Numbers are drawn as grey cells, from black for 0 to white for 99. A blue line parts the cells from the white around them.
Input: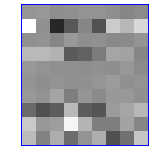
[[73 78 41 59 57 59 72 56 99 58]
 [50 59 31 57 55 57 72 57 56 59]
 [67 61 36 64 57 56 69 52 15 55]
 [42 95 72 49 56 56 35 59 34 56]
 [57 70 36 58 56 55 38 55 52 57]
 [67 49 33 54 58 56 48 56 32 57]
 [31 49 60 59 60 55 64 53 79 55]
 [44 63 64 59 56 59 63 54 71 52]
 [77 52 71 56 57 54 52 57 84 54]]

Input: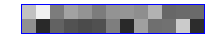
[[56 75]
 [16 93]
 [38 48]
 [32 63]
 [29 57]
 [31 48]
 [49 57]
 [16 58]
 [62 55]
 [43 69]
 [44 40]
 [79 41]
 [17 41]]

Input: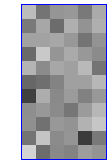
[[82 45 56 55 25 40 70 41 63 47 73]
 [42 76 44 59 67 43 54 78 63 65 45]
 [53 54 59 54 53 51 65 58 65 42 58]
 [51 58 57 46 60 62 62 66 59 68 59]
 [61 23 69 60 50 62 72 59 45 57 47]
 [57 47 77 71 59 71 45 54 57 68 66]]

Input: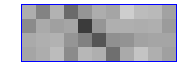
[[64 66 54 67]
 [67 68 66 51]
 [73 69 62 69]
 [54 58 64 41]
 [71 50 23 58]
 [68 33 58 67]
 [43 56 68 64]
 [66 57 68 80]
 [76 63 67 73]
 [68 64 68 72]
 [62 64 60 63]]

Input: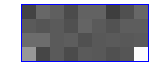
[[59 42 35 26]
 [27 42 33 40]
 [35 35 35 37]
 [29 36 31 29]
 [35 31 39 38]
 [34 34 35 38]
 [31 35 32 24]
 [33 34 36 31]
 [98 35 36 40]]

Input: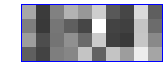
[[37 61 49 65]
 [26 30 22 23]
 [49 45 46 50]
 [52 56 37 69]
 [76 41 27 59]
 [38 79 99 80]
 [76 25 26 34]
 [61 22 25 27]
 [92 77 76 85]
 [64 53 42 37]]

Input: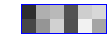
[[27 18]
 [58 68]
 [81 72]
 [31 32]
 [94 80]
 [64 84]]

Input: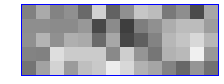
[[45 51 56 55 50]
 [63 50 70 55 66]
 [82 86 56 54 51]
 [60 79 68 54 56]
 [74 79 66 59 41]
 [78 79 41 28 81]
 [92 53 65 54 38]
 [84 80 27 24 56]
 [69 58 37 49 77]
 [64 46 51 56 73]
 [51 69 71 67 47]
 [40 72 76 73 55]
 [58 93 84 73 29]
 [44 59 71 61 65]]

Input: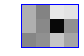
[[52 68 68]
 [56 53 51]
 [77  3 90]
 [64 56 88]]
